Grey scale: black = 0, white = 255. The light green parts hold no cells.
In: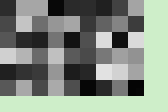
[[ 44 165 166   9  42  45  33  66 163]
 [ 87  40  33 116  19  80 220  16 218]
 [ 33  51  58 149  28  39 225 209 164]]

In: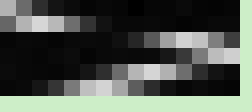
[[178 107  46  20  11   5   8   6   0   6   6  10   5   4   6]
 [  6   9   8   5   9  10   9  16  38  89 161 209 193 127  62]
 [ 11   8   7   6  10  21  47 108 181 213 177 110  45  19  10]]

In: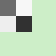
[[108 247]]

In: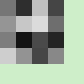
[[118  46 192  69]
 [125  19  74  36]]

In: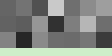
[[101 115  81 201 111 140 158]
 [131  38 138 109 107 118  59]]

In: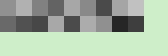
[[145 177 129  99 167 137  74 165 193]]
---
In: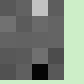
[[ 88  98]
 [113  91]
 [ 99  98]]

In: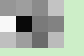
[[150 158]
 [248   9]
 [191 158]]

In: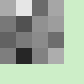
[[171 230]
 [120  81]
 [ 98 123]]

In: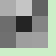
[[173 197]
 [109  36]
 [112 158]]

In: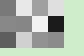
[[120 230]
 [135 134]
 [ 94 208]]

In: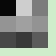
[[  5 205]
 [148 159]
 [ 71  56]]

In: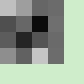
[[190 158]
 [ 78 103]
 [ 92  35]]

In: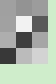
[[159 147]
 [161 242]
 [174  62]]
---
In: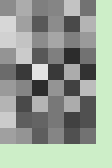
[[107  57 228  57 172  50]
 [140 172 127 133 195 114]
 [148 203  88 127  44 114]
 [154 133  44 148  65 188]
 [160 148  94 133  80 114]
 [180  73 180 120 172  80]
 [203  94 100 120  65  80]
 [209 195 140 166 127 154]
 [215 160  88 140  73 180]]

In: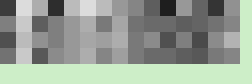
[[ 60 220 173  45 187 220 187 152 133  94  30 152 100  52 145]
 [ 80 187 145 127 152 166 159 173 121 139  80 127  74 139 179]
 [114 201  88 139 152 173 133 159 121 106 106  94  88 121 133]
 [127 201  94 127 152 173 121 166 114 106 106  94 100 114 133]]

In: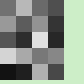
[[ 18  31 176  72]
 [ 85  45 224  39]
 [113 184 106  79]
 [153  92 147  52]
 [212 169 120 135]]

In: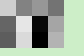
[[ 93 218   0 179]
 [101 230   8 165]
 [206 130 151 115]]

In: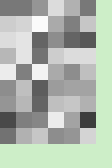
[[ 73 127 134 236 163  61]
 [114 177 198 141 149 212]
 [120 120 149 220 177 120]
 [141 191  93 156 163 163]
 [149 183 100 191 198 177]
 [183 228 114 205 220 220]
 [205 212 250 170 127 198]
 [220 228 100 141 100  87]
 [236 127 243 170 141 191]]

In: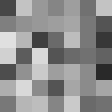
[[ 71 195 152 133 158 113 195]
 [ 77 145 202 158 174 139  41]
 [120 182 189 133 202 106 113]
 [127 145 152 158 166 120  84]
 [174 217 139  84 166 139 166]
 [209  92 217  84 106 113  98]
 [224 182  63 106 189 120  55]]
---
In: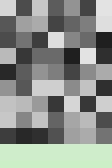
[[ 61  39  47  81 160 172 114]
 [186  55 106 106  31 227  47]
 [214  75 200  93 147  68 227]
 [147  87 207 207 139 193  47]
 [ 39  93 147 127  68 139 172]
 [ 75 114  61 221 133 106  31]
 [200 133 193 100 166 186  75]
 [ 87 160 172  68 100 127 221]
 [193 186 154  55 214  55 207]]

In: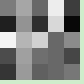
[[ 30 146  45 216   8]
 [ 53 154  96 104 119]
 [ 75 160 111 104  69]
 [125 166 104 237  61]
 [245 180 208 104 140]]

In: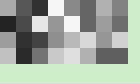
[[193  42 115 201 223 177  95  95]
 [157  49  67 143 185 216 150 209]
 [ 35  74 230 150 246 101 157 109]
 [170  87  49 246 137 101 177 130]]

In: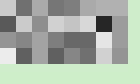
[[236  96 163  96 134 112 209 148]
 [203 112 170 118 126 170 177 177]
 [148 134 163 126 104 104 229 156]
 [ 89 203 142 209 196 216  38 156]]

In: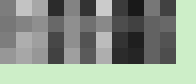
[[119 131 143 104 143 112 137  77  65  98 104]
 [151 167 151  65 159  90 174  43  37  98  77]
 [125 174 159  71 143  83 188  51  31  98  83]
 [125 195 167  43 131  51 203  59  25 119  65]]

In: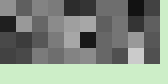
[[ 73  60  87 123 167  24 103 117 153  87]
 [ 66  73 123 110 131 139 103  80 203  80]
 [145  95 131 123  44  52 110 110  18  66]
 [ 31 153 103 139 159 167  95 117  52  95]]

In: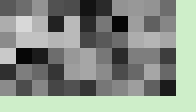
[[202   7  27 110 152 166 118  41 126 126  61]
 [140  76 133  69  82  53 118 133 158  96  27]
 [ 88 110 146  82  76  20  41 146 152 146 110]
 [ 47 126 103  53 158 166 140  76 103 166 103]
 [140 194 194 181 187  69  88 110 173 181 166]
 [173 216 181  34 187  41 118   7 158  96 133]]

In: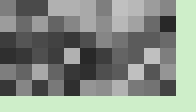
[[ 47  54  79  61 177  39  61  99  91 191 127]
 [127  73  73 177 177 169 127 191 185 156 134]
 [ 61  85  73  67  54  79 134 114  91  91 106]
 [127  99 169  99  54  47  79  91 191  85 148]
 [156 106 156  99 134 169 142 185 162 106  39]
 [ 54 134  61 120  47 148 142 177 120 114  67]]

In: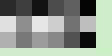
[[ 42  62  19  75  97   4]
 [175 121 155 135  83  11]
 [224 142 230 205 115 189]]
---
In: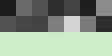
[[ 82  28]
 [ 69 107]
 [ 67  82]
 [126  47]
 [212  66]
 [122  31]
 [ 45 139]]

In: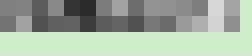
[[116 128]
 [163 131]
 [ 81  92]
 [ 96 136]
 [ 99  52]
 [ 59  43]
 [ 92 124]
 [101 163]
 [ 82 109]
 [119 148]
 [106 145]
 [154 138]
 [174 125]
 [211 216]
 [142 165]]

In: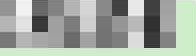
[[119 181 148]
 [182 225 241]
 [166  55 105]
 [161 160 130]
 [106 123 179]
 [163 207 212]
 [115 117 137]
 [126 150  67]
 [220 185 232]
 [ 58  49  65]
 [130 166 161]]

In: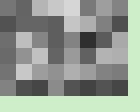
[[130 114 105 110  81 118]
 [ 78 200 146 189 101 100]
 [ 69 157 193 133 101 180]
 [138 145  99  93  93 200]
 [ 83 174 154 131 197 214]
 [ 67 157  96  47 174 120]
 [ 83 129 179  90 128 158]
 [ 69 124 175 169  79 131]]

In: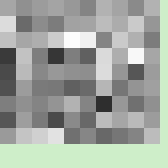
[[153  87 127  80  74  59 191 219 165]
 [196 157 143 155 185 193 165 106 144]
 [208 122 132 123 135 126 173 139 155]
 [226  75 148 120 151  54 203 125 163]
 [113 137 177  96 143 127 252 162 152]
 [134 105 131 107 141  97 240 164 132]
 [105 188  46 181 220 218 132 187 178]
 [119 165 151 118 150 173 202 172 163]
 [132 186 113 148  86 247 175 201 138]
 [188 155 143 159 155 166 125 150 177]]

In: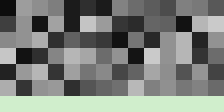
[[174  33 197 136  62  14]
 [ 51 152  18 146 146 157]
 [147 182  48 173  20 142]
 [152  52 133  48 162 126]
 [ 47 159 183  96  28  26]
 [ 85 116 167  70 196  48]
 [101 138 107  57 155  26]
 [112  69 147  17  53 130]
 [184  98  21 117  43 107]
 [129 166 202  41 102  91]
 [144 141 147 146  97  76]
 [120  83 182 182  18 128]
 [131 148  52  37 181 122]
 [105  68 107 147 201  87]]
